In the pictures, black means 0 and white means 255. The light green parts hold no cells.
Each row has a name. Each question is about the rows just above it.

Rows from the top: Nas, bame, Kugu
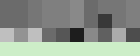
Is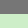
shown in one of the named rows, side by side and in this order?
yes
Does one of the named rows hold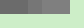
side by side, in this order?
yes
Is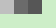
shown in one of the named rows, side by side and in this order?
yes
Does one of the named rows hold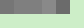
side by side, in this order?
yes
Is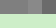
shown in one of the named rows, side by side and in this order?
yes
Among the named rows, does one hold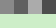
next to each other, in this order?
yes

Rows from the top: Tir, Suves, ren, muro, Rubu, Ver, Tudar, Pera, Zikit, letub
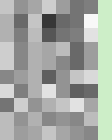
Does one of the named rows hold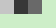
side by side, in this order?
yes
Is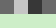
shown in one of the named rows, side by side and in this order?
yes
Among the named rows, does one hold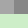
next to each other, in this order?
yes
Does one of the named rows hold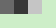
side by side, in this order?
no
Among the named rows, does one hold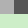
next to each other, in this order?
no
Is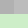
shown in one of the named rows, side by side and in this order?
no
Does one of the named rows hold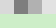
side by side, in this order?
yes

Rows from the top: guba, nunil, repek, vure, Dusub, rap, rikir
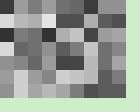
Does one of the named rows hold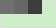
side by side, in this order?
yes
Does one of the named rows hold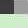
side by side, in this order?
yes
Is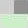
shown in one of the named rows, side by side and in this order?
no
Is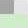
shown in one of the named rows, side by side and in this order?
no
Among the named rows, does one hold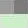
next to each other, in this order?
yes
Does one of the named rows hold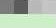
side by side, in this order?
no

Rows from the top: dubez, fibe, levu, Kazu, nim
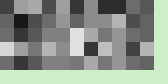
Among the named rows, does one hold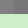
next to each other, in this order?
yes
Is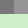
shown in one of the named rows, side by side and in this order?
yes
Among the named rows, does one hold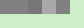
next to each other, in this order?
no
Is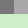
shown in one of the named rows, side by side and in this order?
yes
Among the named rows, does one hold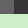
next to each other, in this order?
no

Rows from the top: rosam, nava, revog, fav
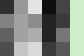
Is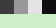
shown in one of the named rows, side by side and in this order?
no
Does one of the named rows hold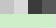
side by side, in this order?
yes
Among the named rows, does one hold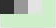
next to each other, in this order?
yes

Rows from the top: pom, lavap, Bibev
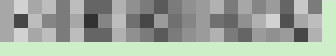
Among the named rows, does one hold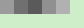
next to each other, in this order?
no
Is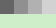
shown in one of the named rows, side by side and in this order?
yes

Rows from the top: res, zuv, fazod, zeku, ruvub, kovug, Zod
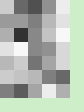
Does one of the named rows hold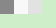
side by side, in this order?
no
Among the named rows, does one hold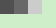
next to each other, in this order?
no
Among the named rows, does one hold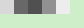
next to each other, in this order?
no
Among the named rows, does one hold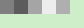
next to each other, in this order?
yes
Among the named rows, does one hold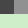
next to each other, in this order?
no

